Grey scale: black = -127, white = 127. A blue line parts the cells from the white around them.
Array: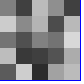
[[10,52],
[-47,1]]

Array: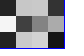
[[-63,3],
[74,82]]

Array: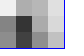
[[-75,43],
[-62,15]]

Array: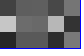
[[-19,-22],
[-38,-38]]

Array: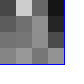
[[-15,15],
[-9,14]]

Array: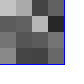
[[-30,54],
[-42,-36]]

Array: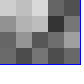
[[51,61],
[21,-40]]

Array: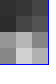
[[-58,-44],
[54,5]]
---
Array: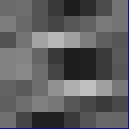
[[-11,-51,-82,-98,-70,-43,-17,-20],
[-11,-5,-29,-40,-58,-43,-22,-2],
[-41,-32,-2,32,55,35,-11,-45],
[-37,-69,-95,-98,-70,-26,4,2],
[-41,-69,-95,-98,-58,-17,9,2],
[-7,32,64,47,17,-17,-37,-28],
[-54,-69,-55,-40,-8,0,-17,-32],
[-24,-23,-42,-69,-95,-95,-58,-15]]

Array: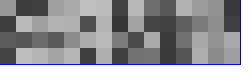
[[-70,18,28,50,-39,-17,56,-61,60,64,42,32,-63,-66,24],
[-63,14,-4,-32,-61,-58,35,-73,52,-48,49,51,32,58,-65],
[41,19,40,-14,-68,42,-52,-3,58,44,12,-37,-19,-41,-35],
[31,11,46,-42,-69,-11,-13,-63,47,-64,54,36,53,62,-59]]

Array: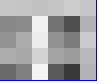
[[70,77,69,65,69,70],
[50,-48,-12,113,11,8],
[75,-3,18,108,44,19],
[57,28,36,83,40,45],
[51,-70,-37,116,0,-21]]

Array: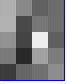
[[-19,-30,9,48],
[-18,-8,-54,50],
[-32,110,-59,18],
[-3,33,-87,-5],
[13,-15,-25,-67]]

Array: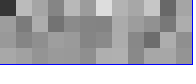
[[37,-23,70,39,51,93,28,56,5,37,59,-74],
[45,-7,17,29,43,3,4,11,-12,45,-4,29],
[15,45,-18,8,44,10,5,26,30,15,5,25],
[20,39,39,9,48,47,15,25,26,20,33,40]]

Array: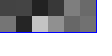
[[-21,-1,-71,-93,-59,-60],
[-14,-24,16,67,-90,-10]]
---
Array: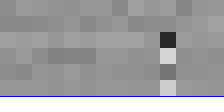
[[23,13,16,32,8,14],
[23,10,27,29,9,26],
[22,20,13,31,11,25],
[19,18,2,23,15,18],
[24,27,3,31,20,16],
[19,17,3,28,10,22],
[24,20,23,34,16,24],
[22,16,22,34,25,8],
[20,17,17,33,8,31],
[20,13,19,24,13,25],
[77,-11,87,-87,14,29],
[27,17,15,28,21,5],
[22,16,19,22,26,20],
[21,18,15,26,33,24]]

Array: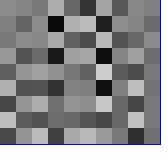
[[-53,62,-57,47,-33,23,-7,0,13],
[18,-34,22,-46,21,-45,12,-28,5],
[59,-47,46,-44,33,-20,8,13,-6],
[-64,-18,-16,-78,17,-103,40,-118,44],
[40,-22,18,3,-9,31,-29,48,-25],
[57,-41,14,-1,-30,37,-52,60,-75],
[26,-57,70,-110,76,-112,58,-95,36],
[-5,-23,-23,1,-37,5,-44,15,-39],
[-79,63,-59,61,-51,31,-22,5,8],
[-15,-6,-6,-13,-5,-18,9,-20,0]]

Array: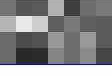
[[-21,-21,52,-11],
[-87,-51,105,-42],
[-84,-43,78,-38],
[4,24,-32,49],
[-19,-18,-6,-65],
[10,25,-32,-18],
[-58,-37,-36,-6]]

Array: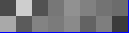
[[41,-53],
[-36,78],
[3,-45],
[-4,-8],
[10,17],
[-28,1],
[-1,-12],
[-68,-19]]

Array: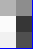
[[113,123,51],
[-48,-73,13]]

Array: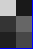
[[-95,-75,81],
[-56,-25,-102]]
